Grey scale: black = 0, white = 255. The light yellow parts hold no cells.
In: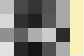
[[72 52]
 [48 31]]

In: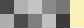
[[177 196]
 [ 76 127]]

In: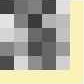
[[110 127]
 [129  58]]

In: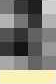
[[ 55  30]
 [118  53]]

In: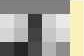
[[127 127]
 [198  55]]

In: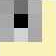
[[110 178]
 [  1 170]]

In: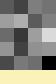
[[ 67 126]
 [174  91]]
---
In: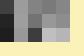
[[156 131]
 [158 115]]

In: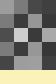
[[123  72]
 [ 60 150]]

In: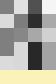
[[224  81]
 [125  45]]

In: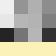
[[148 176]
 [182 179]]

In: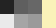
[[ 95 103]
 [165 154]]

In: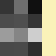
[[110  16]
 [ 79  53]]

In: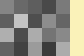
[[105  94]
 [195  78]]
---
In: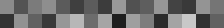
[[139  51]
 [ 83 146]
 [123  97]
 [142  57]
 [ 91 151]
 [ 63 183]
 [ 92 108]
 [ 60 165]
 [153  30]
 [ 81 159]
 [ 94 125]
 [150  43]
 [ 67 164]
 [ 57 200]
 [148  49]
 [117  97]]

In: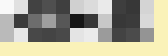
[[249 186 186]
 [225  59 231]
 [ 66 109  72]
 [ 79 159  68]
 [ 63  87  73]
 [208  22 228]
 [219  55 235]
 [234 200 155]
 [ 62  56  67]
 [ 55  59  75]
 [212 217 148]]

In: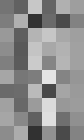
[[116 125 153 141 127 166 106 161 166 140]
 [ 97 176  94  89  91 119 108 104 136 172]
 [199  50 180 196 203 125 186 155  96  49]
 [100 106 198 168 133 228  72 219 223 145]
 [176  74 168 178 181 132 165 152 111  74]
 [158 130 159 161 161 150 154 156 144 131]]

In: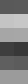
[[ 89 196 166  62  95 155]
 [ 90 199 167  56  92 155]]

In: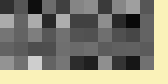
[[ 48 171 117  99 147]
 [ 85 101  99  91 113]
 [ 14 172 126  77 206]
 [108  41  87  78  99]
 [ 64 174 113 111 118]
 [133  65  83 106  44]
 [141  65  81 111  31]
 [ 58 142 111  92 143]
 [135  41  80  96  52]
 [159   9  70  97  22]
 [ 86  99  99  91 113]]

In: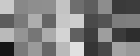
[[202  92 186  22]
 [136 122 148 122]
 [142 174 118 154]
 [143 101 172 103]
 [195 199 212 186]
 [110 206  96 224]
 [ 94  74  62  53]
 [141  83 158  72]
 [ 58 125  59 163]
 [ 60 127  45 153]]

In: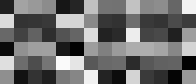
[[ 32 219 104  11 223 143]
 [163  51  66 145 109  18]
 [153  53  98 159  77  51]
 [140  57  46 160 117  31]
 [ 22 214  83  24 250 120]
 [ 37 213 101   2 229 134]
 [192 137 220 157  88 241]
 [115  54  34 128 105  35]
 [114  50  42 155 108  12]
 [194 110 237 173  43 212]
 [136  57  68 174  88  58]
 [141  52  73 165  97  45]
 [102  75  32 135  99   5]
 [242  60 158 212   2 153]]
